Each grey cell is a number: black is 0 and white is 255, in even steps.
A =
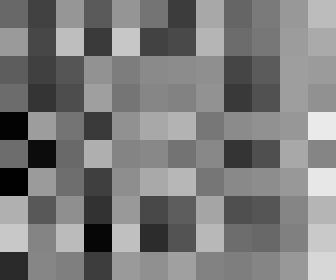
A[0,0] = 104
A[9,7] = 130
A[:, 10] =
[152, 156, 158, 158, 151, 168, 152, 133, 128, 152]
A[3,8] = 57
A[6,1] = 155
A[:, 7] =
[168, 181, 143, 146, 119, 136, 118, 165, 184, 130]
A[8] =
[200, 132, 187, 6, 192, 44, 83, 184, 109, 104, 128, 201]
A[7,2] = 143
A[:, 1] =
[65, 71, 64, 52, 157, 12, 155, 88, 132, 134]
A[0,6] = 60
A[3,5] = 134
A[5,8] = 52
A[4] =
[3, 157, 116, 58, 145, 168, 179, 119, 139, 145, 151, 234]
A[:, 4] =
[149, 199, 125, 117, 145, 132, 142, 153, 192, 154]
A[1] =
[154, 71, 190, 58, 199, 66, 73, 181, 108, 119, 156, 170]
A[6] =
[1, 155, 110, 63, 142, 169, 183, 118, 137, 141, 152, 231]
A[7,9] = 85
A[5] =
[109, 12, 105, 175, 132, 136, 115, 136, 52, 79, 168, 133]
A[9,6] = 160
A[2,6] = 140
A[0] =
[104, 65, 150, 90, 149, 116, 60, 168, 101, 122, 152, 188]
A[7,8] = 79
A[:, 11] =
[188, 170, 155, 145, 234, 133, 231, 181, 201, 215]
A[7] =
[176, 88, 143, 50, 153, 72, 93, 165, 79, 85, 133, 181]

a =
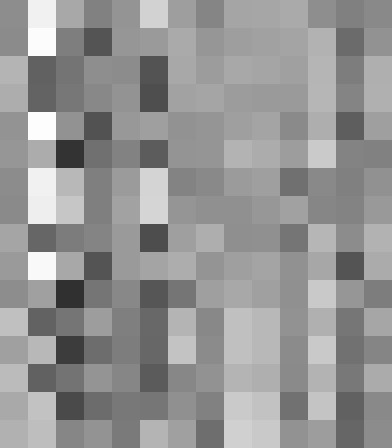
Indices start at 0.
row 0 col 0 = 141
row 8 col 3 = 132
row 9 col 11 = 167
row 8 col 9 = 144
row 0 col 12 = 128
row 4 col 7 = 149
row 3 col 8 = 156
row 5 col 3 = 112
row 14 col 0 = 169
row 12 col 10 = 139
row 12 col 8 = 192
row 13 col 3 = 148
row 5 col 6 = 148
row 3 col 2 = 119
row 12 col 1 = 184
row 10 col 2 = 48
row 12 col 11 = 201
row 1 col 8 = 158
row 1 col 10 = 164
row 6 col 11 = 137
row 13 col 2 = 115
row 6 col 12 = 128
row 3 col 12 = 132
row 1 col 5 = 154
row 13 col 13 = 171
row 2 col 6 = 168
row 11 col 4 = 127
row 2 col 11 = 181
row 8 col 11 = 182
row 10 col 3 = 117
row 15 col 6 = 160
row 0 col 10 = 170
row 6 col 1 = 241
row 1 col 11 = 178
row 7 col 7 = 144
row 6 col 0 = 140
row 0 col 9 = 166

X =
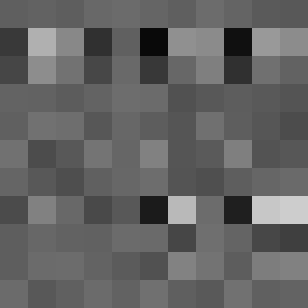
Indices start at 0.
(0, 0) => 95
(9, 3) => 99
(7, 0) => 75
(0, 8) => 100
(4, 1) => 113
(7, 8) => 31
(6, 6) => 84
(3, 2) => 92
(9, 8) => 93
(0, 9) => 90
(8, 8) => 100
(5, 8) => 127
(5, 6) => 85
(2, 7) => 127
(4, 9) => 86
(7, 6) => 185
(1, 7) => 139
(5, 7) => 90
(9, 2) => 108
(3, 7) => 88
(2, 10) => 98
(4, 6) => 85
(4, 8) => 94
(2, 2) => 114
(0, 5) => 101
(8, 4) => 107
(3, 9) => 89
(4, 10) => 76
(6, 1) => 88
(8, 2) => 98
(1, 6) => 144
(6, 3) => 96
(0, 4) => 107
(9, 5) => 81
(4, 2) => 110
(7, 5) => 27

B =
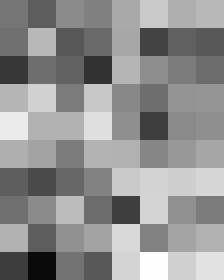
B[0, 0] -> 117
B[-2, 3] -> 163
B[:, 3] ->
[128, 106, 50, 200, 223, 179, 130, 108, 163, 88]
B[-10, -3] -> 201
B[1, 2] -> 88
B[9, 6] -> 208
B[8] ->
[177, 93, 145, 163, 216, 129, 164, 177]
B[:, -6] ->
[139, 88, 98, 123, 178, 123, 103, 188, 145, 114]
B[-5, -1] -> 166
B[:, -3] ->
[201, 67, 142, 110, 62, 134, 211, 212, 129, 254]
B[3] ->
[181, 209, 123, 200, 136, 110, 147, 149]
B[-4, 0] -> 94
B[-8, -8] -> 55
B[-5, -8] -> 175
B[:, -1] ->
[184, 88, 108, 149, 143, 166, 214, 123, 177, 226]
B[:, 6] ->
[175, 96, 123, 147, 138, 152, 206, 144, 164, 208]
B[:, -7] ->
[93, 184, 110, 209, 178, 163, 74, 139, 93, 10]

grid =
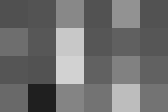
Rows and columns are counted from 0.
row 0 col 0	80
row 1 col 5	86
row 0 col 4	146
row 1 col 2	200
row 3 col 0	105
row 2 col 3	97
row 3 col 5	115

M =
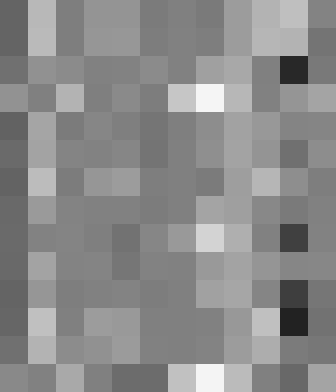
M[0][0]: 100
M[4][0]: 98
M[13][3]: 128
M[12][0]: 112
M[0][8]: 156
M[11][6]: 128
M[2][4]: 130
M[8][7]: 211
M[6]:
[99, 188, 124, 150, 156, 126, 128, 123, 158, 182, 142, 126]
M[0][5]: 123
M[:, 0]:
[100, 100, 112, 146, 98, 106, 99, 105, 106, 105, 100, 102, 112, 137]
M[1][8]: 156
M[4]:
[98, 165, 123, 134, 127, 117, 127, 141, 162, 152, 132, 133]
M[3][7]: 245
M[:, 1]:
[184, 186, 145, 128, 165, 163, 188, 154, 130, 163, 150, 192, 179, 129]
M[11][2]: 128
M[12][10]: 123
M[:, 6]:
[128, 129, 129, 198, 127, 128, 128, 128, 153, 129, 128, 128, 128, 193]
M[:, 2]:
[126, 126, 139, 179, 123, 132, 124, 131, 132, 131, 126, 128, 140, 169]
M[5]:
[106, 163, 132, 130, 134, 116, 128, 143, 163, 148, 112, 141]
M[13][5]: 108
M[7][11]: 129
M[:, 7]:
[122, 126, 160, 245, 141, 143, 123, 164, 211, 153, 161, 129, 131, 244]
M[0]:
[100, 184, 126, 148, 148, 123, 128, 122, 156, 179, 191, 131]
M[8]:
[106, 130, 132, 127, 114, 134, 153, 211, 175, 129, 64, 130]
